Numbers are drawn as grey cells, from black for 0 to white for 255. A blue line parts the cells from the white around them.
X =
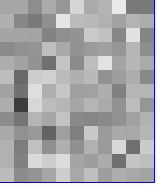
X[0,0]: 166
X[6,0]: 162
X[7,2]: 215
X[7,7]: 171
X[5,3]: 208
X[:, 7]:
[179, 177, 193, 160, 226, 145, 174, 171, 138, 154, 154, 171, 158]
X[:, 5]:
[214, 187, 147, 147, 139, 176, 160, 166, 138, 127, 144, 165, 168]
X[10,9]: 112
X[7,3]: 188
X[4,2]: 147
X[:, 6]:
[170, 184, 201, 154, 189, 185, 161, 181, 134, 200, 177, 157, 191]
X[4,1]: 162
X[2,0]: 165
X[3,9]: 181
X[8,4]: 195
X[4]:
[173, 162, 147, 112, 195, 139, 189, 226, 164, 183, 170]
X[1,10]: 172
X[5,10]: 137
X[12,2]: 148
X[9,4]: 159
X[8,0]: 140
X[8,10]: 178
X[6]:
[162, 113, 222, 175, 198, 160, 161, 174, 129, 181, 181]
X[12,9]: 168
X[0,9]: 121
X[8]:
[140, 117, 181, 167, 195, 138, 134, 138, 145, 161, 178]
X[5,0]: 189
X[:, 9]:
[121, 179, 225, 181, 183, 173, 181, 188, 161, 168, 112, 196, 168]
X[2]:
[165, 164, 163, 131, 143, 147, 201, 193, 135, 225, 132]
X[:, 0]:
[166, 176, 165, 139, 173, 189, 162, 174, 140, 169, 177, 177, 187]

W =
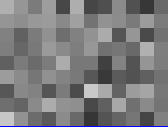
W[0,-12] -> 175
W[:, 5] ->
[174, 160, 129, 126, 120, 121, 75, 143, 105]
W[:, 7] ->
[79, 146, 171, 113, 64, 57, 170, 96, 84]
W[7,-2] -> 138
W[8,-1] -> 129
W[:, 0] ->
[175, 149, 129, 126, 96, 156, 87, 111, 199]
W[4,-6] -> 120
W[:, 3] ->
[157, 155, 145, 154, 124, 145, 85, 172, 90]
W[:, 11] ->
[105, 123, 114, 126, 125, 114, 119, 116, 129]
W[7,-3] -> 112
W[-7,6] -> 146
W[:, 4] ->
[71, 137, 110, 138, 172, 131, 123, 146, 139]
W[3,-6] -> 151
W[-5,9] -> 83
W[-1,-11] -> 146
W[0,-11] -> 150
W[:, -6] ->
[70, 115, 146, 151, 120, 87, 201, 73, 54]
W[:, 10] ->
[55, 155, 74, 176, 149, 96, 165, 138, 69]
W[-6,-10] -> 121
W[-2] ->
[111, 100, 138, 172, 146, 143, 73, 96, 168, 112, 138, 116]
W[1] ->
[149, 142, 152, 155, 137, 160, 115, 146, 140, 122, 155, 123]
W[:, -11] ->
[150, 142, 97, 103, 123, 139, 136, 100, 146]

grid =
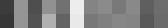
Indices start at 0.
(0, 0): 60
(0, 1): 149
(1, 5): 233
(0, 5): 237
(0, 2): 78
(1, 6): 120
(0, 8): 121
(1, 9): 132

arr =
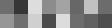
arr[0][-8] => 110
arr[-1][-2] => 98
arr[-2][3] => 140
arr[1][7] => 78
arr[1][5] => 109
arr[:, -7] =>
[54, 111]

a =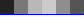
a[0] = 34
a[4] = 142
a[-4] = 184

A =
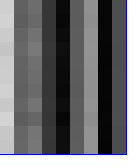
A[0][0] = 207
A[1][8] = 78
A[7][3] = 55
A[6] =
[209, 96, 106, 54, 8, 91, 144, 6, 78]
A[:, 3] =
[54, 54, 54, 56, 54, 54, 54, 55, 53, 56, 55]
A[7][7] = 5
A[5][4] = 10
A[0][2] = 109
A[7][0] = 200
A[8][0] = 211
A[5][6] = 144
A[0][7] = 7
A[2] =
[203, 100, 114, 54, 11, 93, 146, 7, 78]
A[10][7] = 5
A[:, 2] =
[109, 105, 114, 121, 112, 109, 106, 116, 102, 117, 119]
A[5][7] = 6
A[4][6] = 145
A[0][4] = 10
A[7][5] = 93
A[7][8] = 78
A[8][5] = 92
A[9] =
[199, 102, 117, 56, 14, 93, 147, 6, 77]
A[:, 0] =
[207, 210, 203, 196, 204, 205, 209, 200, 211, 199, 197]
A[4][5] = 93
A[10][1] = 103

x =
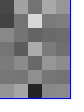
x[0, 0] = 72
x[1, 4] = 126
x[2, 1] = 116
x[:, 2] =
[115, 216, 100, 172, 105, 143, 36]
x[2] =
[136, 116, 100, 106, 108]
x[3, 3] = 123
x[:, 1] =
[162, 115, 116, 92, 139, 118, 165]
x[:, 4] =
[150, 126, 108, 112, 140, 115, 138]

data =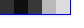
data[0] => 49
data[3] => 185
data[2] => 57

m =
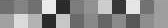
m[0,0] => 111
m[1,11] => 159
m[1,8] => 138
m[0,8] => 55
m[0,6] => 145
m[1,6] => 137
